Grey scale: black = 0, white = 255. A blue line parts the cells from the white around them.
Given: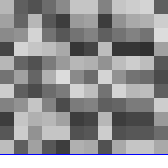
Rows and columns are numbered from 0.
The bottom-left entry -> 189
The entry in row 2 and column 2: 212
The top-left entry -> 183
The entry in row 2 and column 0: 138
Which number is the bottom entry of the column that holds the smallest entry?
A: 197
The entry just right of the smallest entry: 161
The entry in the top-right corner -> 95
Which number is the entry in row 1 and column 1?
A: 101
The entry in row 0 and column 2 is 81
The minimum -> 48
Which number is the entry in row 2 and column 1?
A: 146
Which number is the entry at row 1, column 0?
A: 161
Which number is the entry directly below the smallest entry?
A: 189
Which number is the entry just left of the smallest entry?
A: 54
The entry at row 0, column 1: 95
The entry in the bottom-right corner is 169
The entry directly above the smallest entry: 115

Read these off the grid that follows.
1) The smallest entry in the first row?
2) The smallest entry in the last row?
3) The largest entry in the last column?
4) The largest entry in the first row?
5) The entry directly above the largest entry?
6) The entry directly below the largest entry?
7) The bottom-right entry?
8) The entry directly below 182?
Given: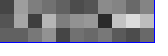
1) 69
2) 69
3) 189
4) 158
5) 105
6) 76
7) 105
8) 146

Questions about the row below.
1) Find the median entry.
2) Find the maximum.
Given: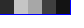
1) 63
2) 197

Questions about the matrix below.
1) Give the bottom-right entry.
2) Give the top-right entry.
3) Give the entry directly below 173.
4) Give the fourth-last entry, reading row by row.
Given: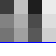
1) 207
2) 235
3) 160
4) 116

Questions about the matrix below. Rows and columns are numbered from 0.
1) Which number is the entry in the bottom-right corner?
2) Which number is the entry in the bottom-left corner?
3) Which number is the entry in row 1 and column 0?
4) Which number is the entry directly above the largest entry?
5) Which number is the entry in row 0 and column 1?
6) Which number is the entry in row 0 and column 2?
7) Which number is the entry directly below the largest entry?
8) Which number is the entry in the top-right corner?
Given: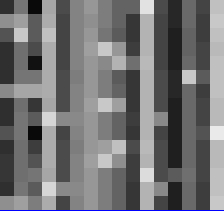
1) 200
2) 143
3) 143
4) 185
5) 117
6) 9
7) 185
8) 192

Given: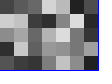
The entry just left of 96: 200
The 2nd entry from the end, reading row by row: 140
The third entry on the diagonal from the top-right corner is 220
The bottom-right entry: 33
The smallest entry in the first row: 33
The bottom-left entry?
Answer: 84
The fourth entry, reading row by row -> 212
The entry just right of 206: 194
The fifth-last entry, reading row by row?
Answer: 53
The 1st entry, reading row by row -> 69

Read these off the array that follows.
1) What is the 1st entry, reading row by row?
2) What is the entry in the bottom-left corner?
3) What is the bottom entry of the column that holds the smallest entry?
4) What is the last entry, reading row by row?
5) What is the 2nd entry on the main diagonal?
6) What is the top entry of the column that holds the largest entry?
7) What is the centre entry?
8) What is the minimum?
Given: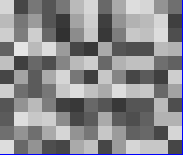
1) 214
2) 221
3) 70
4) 70
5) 119
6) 70
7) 63
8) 49

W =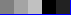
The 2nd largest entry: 164
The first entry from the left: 128
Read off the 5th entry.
34

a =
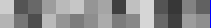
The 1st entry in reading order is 206
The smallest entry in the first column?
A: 180
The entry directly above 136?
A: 192
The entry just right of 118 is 77
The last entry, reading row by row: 142
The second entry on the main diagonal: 118
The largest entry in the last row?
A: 214
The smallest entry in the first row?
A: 55
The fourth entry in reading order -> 157

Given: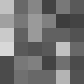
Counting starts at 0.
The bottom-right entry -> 82
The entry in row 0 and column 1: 104
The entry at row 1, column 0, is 160
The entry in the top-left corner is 194
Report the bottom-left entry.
75
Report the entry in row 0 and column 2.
134
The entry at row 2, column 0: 202
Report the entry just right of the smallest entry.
67
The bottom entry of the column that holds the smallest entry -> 180
